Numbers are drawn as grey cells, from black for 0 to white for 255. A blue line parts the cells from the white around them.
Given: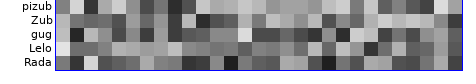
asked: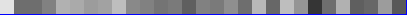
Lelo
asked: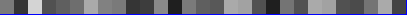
Rada
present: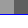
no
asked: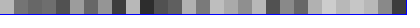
Zub

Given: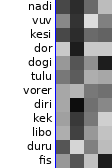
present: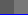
no
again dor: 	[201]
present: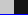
no

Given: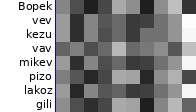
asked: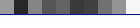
lakoz
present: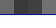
yes
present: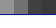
no

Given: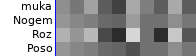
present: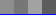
yes
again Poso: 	[113]
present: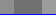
no
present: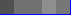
yes
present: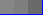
yes

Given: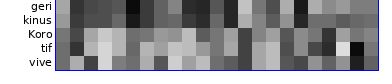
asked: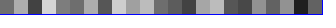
vive
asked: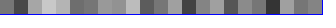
Koro

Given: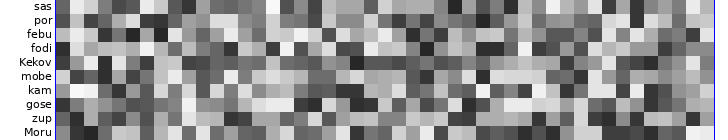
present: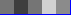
no
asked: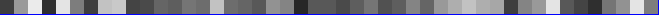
Kekov
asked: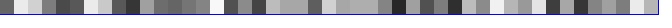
sas
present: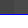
yes
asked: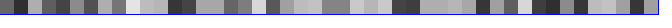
zup

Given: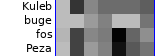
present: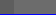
no
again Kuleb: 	[108]
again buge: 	[188]
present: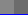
yes
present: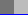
no
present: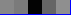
yes
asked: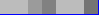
buge

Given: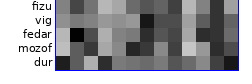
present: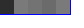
yes
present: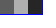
no
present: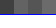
no
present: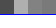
yes
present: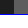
yes

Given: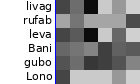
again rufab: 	[165]
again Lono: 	[202]
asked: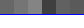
Bani

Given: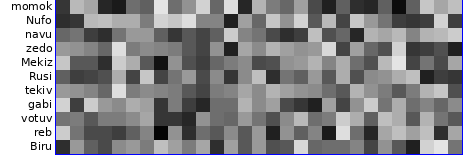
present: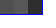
no
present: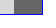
no
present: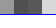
yes
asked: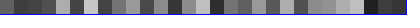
Rusi
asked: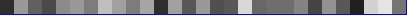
Biru
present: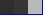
yes
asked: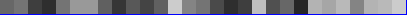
navu

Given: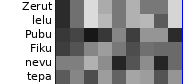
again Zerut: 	[120]
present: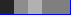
no
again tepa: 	[157]
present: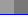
yes
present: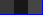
no

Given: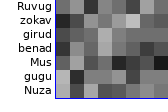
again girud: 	[111]
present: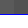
no
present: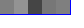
no
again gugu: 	[127]
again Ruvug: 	[111]

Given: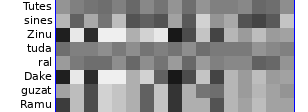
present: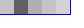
no
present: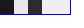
no
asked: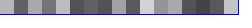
sines
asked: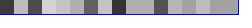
Ramu
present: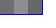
yes
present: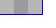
yes

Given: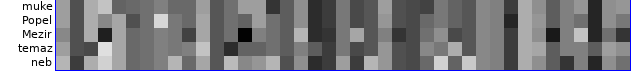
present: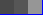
yes
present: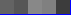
yes
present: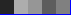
yes
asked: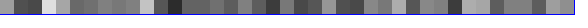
temaz
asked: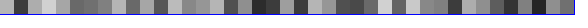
neb
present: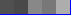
yes

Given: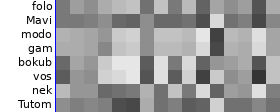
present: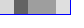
no
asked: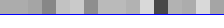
gam

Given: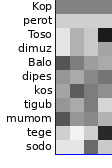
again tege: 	[207]
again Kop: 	[131]
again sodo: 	[229]
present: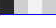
no
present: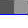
yes
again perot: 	[207]

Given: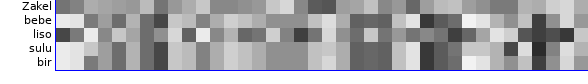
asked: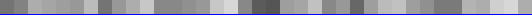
Zakel
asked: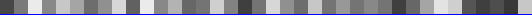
liso

